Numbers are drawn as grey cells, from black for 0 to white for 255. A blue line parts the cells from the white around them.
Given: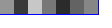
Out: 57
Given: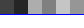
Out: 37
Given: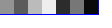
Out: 91
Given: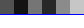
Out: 19
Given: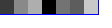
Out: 137
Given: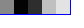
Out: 3
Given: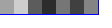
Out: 206
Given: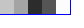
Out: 164
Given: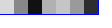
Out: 136
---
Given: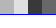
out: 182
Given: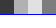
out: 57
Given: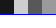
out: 23
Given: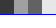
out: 56
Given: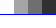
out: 252
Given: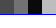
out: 74
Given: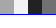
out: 167
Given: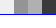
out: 239
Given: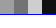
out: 158
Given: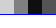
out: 209
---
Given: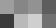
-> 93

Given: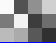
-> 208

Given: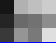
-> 204

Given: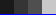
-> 200

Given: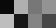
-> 147

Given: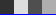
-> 174

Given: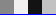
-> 194

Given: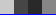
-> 134
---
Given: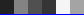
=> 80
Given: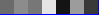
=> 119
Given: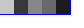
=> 135
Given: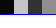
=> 50
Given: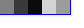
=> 11
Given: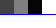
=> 5
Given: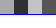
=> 195
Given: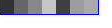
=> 136
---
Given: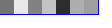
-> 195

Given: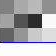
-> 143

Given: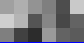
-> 127

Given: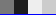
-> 204

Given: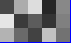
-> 38

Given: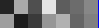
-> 228

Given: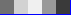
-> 153

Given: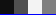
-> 127

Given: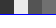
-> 112
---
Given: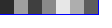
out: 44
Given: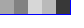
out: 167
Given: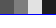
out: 85
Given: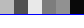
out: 187
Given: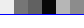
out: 238
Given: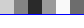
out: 208
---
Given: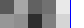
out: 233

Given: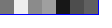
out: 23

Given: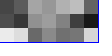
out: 177

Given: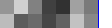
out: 49

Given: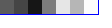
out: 230

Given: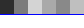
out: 137
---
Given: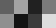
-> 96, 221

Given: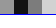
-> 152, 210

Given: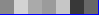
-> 137, 103

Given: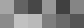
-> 166, 85

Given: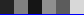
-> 36, 216

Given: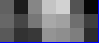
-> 97, 44

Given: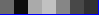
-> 106, 49
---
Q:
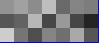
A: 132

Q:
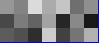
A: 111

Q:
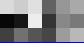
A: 150

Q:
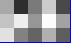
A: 203

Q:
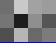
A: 162

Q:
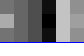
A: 195

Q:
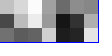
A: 141

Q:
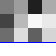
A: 31
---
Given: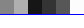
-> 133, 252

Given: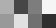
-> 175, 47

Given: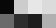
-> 7, 176

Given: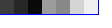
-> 60, 240

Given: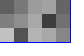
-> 95, 134

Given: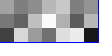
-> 162, 24

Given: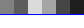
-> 129, 31
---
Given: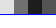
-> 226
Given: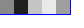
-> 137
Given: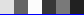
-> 225
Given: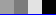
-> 160
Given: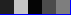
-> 32
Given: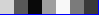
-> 212
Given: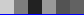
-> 206
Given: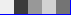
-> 239
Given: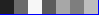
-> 33
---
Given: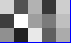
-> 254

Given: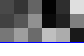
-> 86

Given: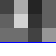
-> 211

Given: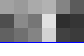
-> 138

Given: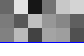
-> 88

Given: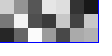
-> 243
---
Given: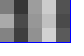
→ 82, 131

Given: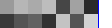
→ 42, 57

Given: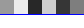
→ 126, 154

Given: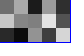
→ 47, 41

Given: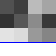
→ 165, 227

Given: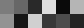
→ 181, 147

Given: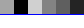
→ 36, 165

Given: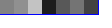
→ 66, 130

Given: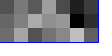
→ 60, 109

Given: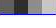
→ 198, 95
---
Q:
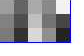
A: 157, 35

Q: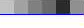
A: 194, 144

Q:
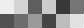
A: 238, 226

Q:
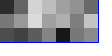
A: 44, 138

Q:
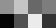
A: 146, 51

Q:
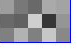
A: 157, 136

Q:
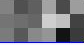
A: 130, 59
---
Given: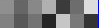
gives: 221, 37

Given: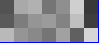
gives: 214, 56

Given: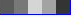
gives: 213, 52

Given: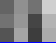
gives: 207, 61

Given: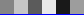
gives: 233, 25

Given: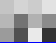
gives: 234, 51

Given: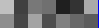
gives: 192, 31
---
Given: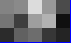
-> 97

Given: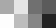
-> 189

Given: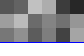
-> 144

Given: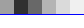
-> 48

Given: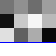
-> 96

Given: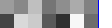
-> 217

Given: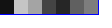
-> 197

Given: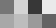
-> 189
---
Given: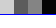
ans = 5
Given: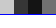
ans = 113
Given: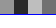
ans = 113
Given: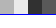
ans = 89
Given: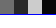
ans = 7
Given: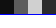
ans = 43
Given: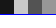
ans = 151
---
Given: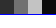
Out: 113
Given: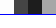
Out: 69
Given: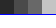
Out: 74
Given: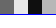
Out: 231
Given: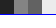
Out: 132
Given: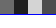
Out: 31
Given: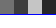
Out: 61
